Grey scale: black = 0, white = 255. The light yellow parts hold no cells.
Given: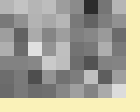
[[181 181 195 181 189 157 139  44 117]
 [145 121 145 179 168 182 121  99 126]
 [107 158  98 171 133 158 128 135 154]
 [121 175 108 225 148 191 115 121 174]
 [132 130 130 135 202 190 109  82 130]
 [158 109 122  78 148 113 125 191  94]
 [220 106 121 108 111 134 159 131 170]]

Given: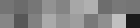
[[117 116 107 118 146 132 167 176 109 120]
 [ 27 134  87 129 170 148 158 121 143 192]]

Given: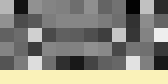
[[ 43 183  18 145 132 128 110 143 100 114   3 193]
 [100 145  76  88 125 134 134 134 124 110  50 140]
 [238  97 108 208  74  96  93  79  62 198  54 131]
 [ 57 132 104  60 134 129 130 144 137  72 116 112]
 [ 24  84 124 221 111  47  24  68  96 103 226 127]]

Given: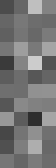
[[131  76 102 191]
 [106 102 120 109]
 [123  96 117 104]
 [165 118 158 121]
 [ 83  58 132 204]
 [101  93 109  87]
 [146 111 110 145]
 [126  86 137 129]
 [165 152  92  46]
 [112  71 116 144]
 [104  80 126 174]
 [108 118 102 123]]

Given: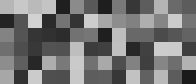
[[ 92 182 200 186 196  31 139  88  30 121  55  93 180 106]
 [116  36  84 210  43 116  52 205 167 141 129 174 133 204]
 [ 99 131  84  53  49  44 114 118  31 190 104 104  75  86]
 [ 62 111  78  56  83  81 190  60  64 192  39  65 204 203]
 [179 141  95  39 173 121 202 113 169  78 130  63 134 110]
 [ 26 167  49 203  79  78 200  93  95  55 194  97 185  92]]

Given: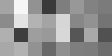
[[123 164 246 146  58 126 152 130]
 [116 139 227 179 164 214 135 146]
 [ 81 176  62 158 153 216  86 169]
 [109 168 178 146 105 143 126 124]]

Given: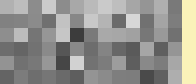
[[121 177 189 140 203 140 168 186 202 190 166 149 175]
 [125 129 131 139 112 194 135 200 180 107 215 113 164]
 [113 142 188 117 150 198  60 122 169 167 161 119 153]
 [149 109 101 114 138  86 137 109 132 103  90 166  95]
 [167 147 113 120 151  70 210 114 124 157  94 137 124]
 [174 100 124 110 118 106  94 148 139 126 125  74  96]]

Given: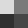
[[122 219]
 [ 71  48]]
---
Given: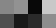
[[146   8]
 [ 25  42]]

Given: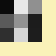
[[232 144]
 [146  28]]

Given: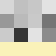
[[192 199]
 [186 201]]

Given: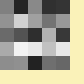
[[ 36 137]
 [209 160]]

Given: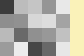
[[188 197]
 [145 215]]

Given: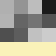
[[148 189]
 [101 116]]

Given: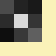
[[ 35  25]
 [217  53]]
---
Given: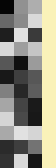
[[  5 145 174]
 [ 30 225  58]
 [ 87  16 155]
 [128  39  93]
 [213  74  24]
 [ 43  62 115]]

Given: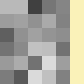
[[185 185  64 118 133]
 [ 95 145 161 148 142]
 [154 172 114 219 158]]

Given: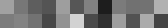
[[161 119  94  84 158  86 129  29 123 113 114 177]]

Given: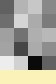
[[ 97 180 199 136]
 [160 114 175 184]
 [237 209  10  97]]

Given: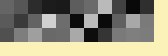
[[101  86  44  28  26  93 106 186  65   9  47]
 [ 80 126 159 105 107 169  13  53 122 127 124]]

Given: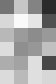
[[116 198 131  42]
 [184 155 140 153]
 [173 163 223  71]]

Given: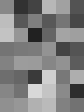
[[136  50  67 183 161  83]
 [195 150  33 101 164 159]
 [130 156 155 134 146  92]
 [134 114 216 196 138  45]]
